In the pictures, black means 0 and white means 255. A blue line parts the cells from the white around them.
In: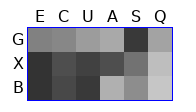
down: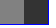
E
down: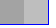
Q
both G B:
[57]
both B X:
[51]

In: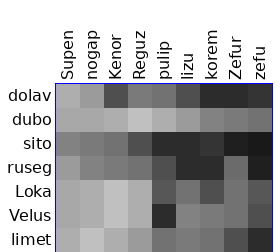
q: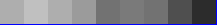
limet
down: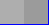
Reguz
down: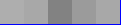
Supen
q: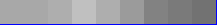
dubo
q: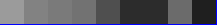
ruseg
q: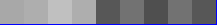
Loka

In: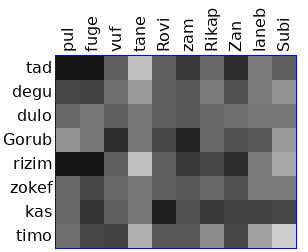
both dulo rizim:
[97]
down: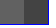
vuf
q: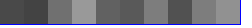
degu
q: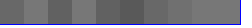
dulo
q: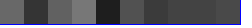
kas

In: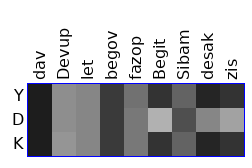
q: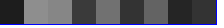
Y
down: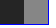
desak
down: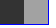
zis

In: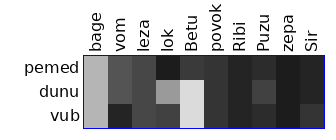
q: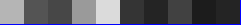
dunu
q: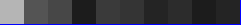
pemed
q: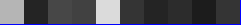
vub

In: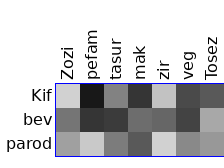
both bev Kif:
[53]
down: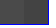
veg
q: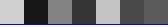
Kif
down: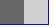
zir

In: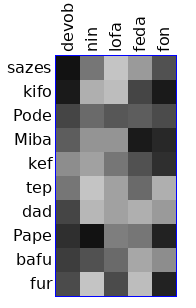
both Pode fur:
[75]
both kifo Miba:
[26]
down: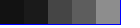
devob
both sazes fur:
[196]

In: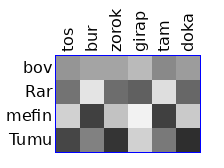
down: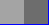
zorok
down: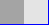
bur
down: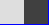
tam

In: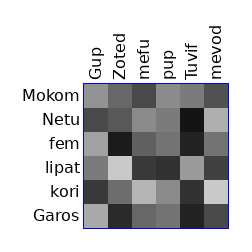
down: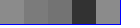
pup
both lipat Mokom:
[123]

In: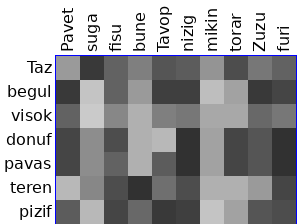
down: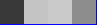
suga
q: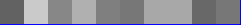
visok
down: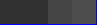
furi
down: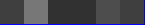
nizig

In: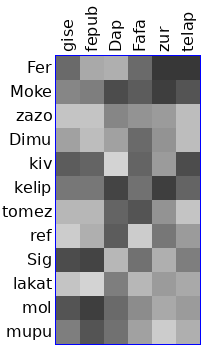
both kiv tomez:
[100]
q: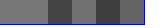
kelip

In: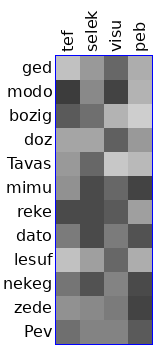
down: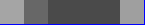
selek
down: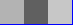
visu
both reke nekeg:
[74]
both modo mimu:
[67]

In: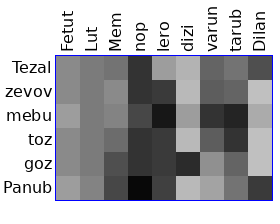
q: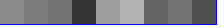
Tezal
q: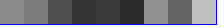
goz
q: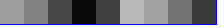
Panub
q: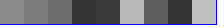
toz

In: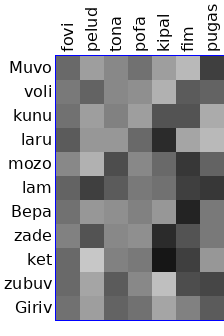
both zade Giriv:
[129]
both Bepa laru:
[151]
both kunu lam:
[113]

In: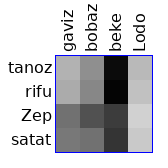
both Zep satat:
[113]
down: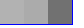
gaviz
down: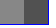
bobaz
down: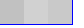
Lodo
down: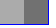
gaviz
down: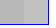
Lodo

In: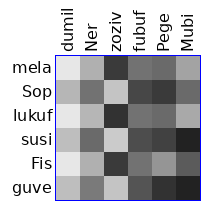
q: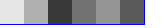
Fis
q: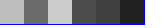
susi
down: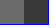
Pege
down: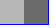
Ner
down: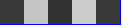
zoziv

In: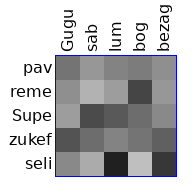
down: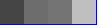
bog
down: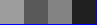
lum
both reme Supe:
[157]
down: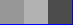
sab
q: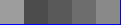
Supe
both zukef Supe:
[109]

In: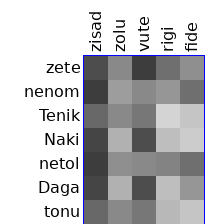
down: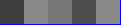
vute
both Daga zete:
[77]
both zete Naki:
[77]
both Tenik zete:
[137]

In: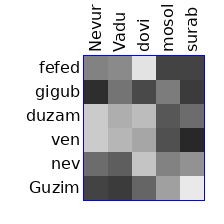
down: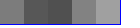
mosol
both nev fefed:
[130]
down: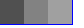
mosol
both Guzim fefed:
[67]

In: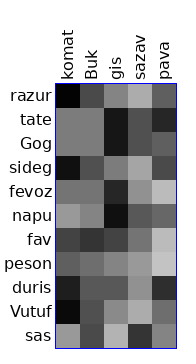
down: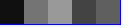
komat
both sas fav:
[52]

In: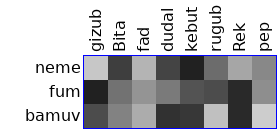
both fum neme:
[33]
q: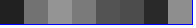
fum
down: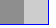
pep

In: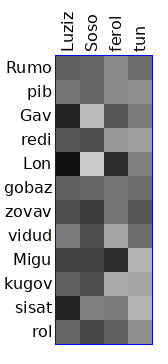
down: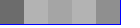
tun
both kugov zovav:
[79]
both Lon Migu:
[44]

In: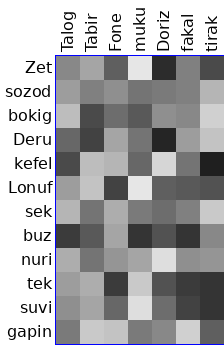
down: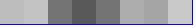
Tabir
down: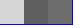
Doriz
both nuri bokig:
[143]
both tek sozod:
[157]
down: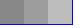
Talog

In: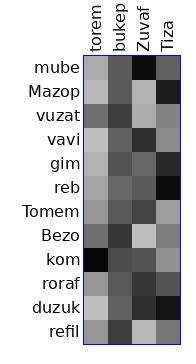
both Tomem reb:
[89]
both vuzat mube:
[171]
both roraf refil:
[151]

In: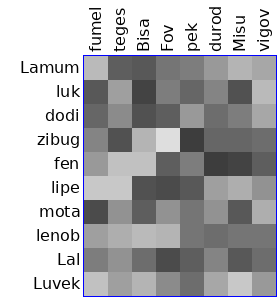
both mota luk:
[88]
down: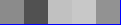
teges
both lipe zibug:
[81]

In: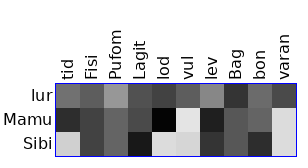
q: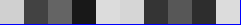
Sibi
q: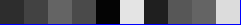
Mamu
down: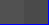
Lagit

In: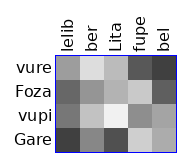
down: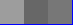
lelib
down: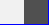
Lita
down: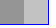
ber

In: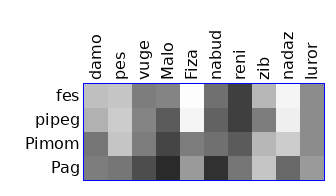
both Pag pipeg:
[125]
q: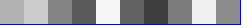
pipeg
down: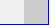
nadaz
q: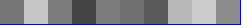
Pimom
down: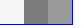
Fiza

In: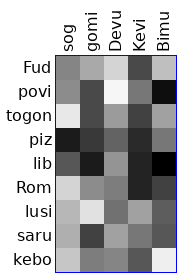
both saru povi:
[119]
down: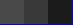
gomi
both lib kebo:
[87]
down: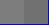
Devu
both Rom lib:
[35]
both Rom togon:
[65]

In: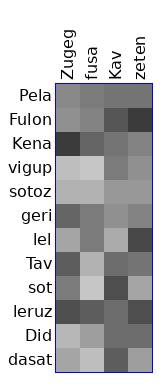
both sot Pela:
[123]
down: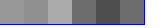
Kav
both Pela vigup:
[123]
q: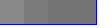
Pela

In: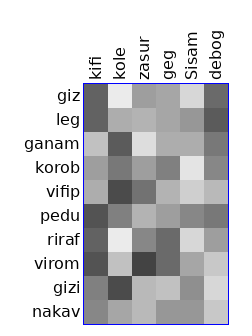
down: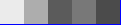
kole
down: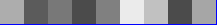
kole
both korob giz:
[158]
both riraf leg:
[98]
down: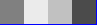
kole
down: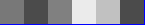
kole
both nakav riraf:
[135]

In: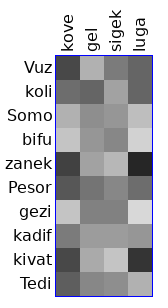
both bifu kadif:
[150]
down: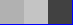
kove
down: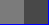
kove
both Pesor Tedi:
[135]

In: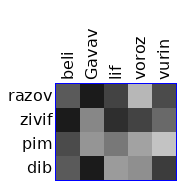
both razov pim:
[75]
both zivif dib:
[27]
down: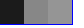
Gavav
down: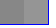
Gavav
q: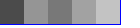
pim

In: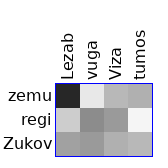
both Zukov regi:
[154]
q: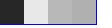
zemu
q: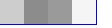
regi

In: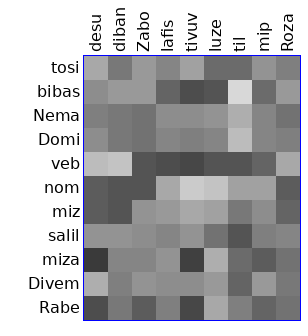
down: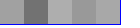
luze
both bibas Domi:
[141]
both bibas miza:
[107]
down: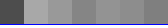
lafis
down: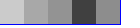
tivuv
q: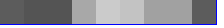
nom
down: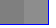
desu

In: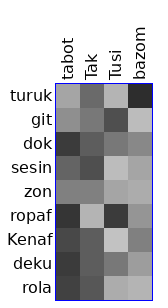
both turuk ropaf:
[180]
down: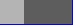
Tak
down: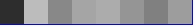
bazom
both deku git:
[120]
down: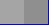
tabot
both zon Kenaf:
[128]

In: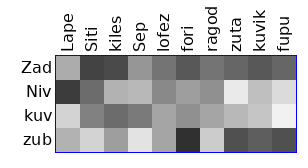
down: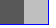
kuvik
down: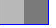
Sep

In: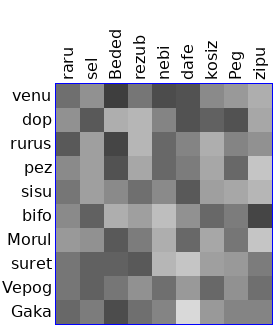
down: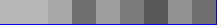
rezub
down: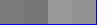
Peg
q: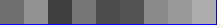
venu

